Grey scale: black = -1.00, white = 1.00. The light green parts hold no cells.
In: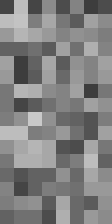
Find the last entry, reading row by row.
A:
0.09
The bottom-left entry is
-0.23
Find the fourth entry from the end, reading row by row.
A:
0.37
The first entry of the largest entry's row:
-0.02
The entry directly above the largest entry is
-0.29
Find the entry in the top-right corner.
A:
-0.40
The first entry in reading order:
-0.46
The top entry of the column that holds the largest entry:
-0.46
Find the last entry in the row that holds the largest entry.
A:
-0.02
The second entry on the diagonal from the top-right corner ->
0.26
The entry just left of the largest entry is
0.14
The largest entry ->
0.58
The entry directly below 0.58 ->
-0.02
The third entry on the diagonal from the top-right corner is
0.14
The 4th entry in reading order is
0.09
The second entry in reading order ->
0.48
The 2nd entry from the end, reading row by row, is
0.20
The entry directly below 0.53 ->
0.42
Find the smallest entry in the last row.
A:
-0.40

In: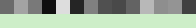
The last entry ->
-0.49
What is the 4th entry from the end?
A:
0.44
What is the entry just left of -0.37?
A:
0.00
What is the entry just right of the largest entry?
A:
-0.71

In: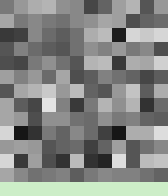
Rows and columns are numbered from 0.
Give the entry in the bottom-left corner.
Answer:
0.30
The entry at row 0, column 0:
-0.05
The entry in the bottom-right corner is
-0.22
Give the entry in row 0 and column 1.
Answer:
0.19
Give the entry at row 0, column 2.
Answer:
0.36
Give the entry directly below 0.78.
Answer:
0.13
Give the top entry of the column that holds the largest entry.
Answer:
0.41
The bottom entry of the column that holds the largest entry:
-0.05
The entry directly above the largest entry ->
0.58
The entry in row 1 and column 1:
-0.05
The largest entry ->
0.78
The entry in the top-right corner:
0.19
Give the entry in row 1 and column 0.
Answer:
0.30
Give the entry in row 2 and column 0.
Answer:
-0.55

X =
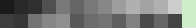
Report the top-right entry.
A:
0.61
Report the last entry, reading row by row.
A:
-0.47
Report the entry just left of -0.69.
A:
-0.79
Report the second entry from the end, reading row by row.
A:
-0.21
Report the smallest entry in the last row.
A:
-0.58
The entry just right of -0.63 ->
-0.37
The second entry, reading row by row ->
-0.69
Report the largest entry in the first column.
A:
-0.52

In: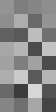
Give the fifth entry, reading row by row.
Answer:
0.11
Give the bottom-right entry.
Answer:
-0.47
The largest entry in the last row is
0.31
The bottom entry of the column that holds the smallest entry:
-0.12
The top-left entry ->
0.16
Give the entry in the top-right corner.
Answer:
0.11
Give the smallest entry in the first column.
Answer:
-0.24
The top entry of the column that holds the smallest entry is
-0.01
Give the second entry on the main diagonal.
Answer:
0.36
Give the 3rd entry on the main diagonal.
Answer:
0.48

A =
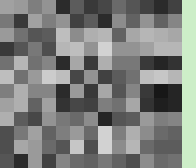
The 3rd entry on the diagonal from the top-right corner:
0.43
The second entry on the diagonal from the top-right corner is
-0.23
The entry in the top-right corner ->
-0.49
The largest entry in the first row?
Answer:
0.26
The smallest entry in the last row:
-0.66
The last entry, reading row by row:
-0.11
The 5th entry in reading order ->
-0.66
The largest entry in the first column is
0.49
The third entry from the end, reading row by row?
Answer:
0.10
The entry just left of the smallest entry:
-0.55
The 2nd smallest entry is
-0.76
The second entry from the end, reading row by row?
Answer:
-0.17
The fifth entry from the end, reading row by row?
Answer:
-0.23
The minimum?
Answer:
-0.82
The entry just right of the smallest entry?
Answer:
-0.71
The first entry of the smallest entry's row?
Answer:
-0.01

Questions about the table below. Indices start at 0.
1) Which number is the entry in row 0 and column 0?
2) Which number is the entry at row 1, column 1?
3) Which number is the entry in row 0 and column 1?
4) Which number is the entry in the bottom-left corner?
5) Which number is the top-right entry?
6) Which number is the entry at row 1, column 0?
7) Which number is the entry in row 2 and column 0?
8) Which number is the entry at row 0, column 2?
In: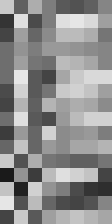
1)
0.58
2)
0.75
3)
-0.25
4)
-0.47
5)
0.04
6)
-0.59
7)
-0.47
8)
0.36

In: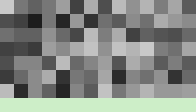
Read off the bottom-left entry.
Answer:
0.47
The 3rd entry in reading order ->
-0.24
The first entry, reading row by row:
0.58
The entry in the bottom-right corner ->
0.24
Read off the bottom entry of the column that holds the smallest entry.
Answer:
0.09
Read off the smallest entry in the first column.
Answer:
-0.54
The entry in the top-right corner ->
-0.29
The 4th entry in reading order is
-0.07
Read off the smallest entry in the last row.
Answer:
-0.71
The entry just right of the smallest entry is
-0.07
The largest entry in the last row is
0.52
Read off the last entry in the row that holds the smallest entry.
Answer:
0.09
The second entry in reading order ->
-0.07
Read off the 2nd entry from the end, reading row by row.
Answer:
0.19
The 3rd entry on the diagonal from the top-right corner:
-0.34
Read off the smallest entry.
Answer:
-0.77
